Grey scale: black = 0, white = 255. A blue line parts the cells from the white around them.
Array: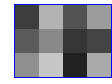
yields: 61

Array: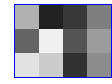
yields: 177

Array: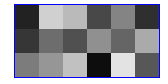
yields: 34

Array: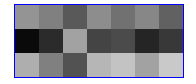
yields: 148

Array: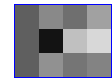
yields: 95

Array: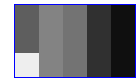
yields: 94
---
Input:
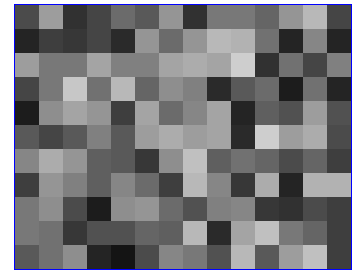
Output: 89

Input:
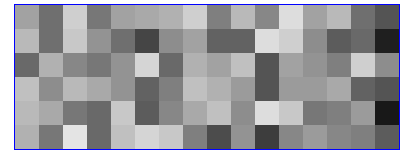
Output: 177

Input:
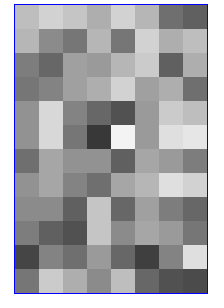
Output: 118

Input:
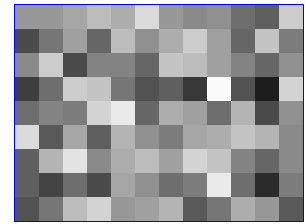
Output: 82

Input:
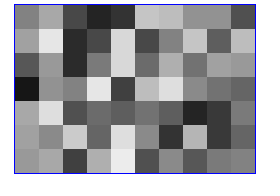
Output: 153
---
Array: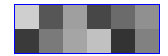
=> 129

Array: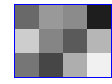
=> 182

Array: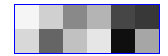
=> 166

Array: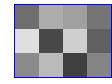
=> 96

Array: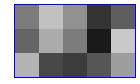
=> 201

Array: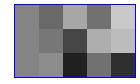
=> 188

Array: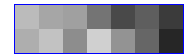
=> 38

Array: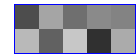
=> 171

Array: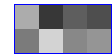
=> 149

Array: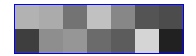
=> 33
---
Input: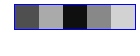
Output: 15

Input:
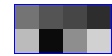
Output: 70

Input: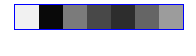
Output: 123

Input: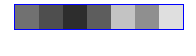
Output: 45

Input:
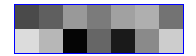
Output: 153

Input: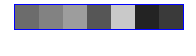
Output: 157
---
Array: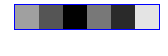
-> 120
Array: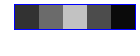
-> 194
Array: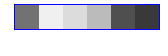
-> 187
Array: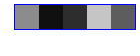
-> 45
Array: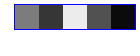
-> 236
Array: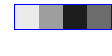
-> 158
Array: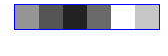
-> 106
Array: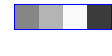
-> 180
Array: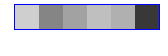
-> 191
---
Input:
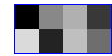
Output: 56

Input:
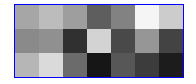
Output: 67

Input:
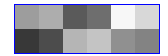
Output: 216

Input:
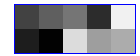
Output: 241

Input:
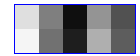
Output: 81

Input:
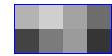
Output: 109
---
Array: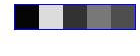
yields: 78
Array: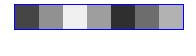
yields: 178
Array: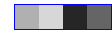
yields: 101
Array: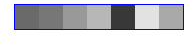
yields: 169
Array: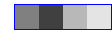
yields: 228
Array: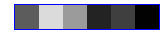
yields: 2
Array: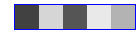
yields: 179
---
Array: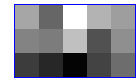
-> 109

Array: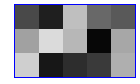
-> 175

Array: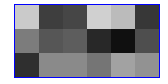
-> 146

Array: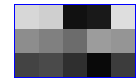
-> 60

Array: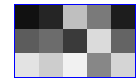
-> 213

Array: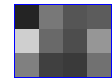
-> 113
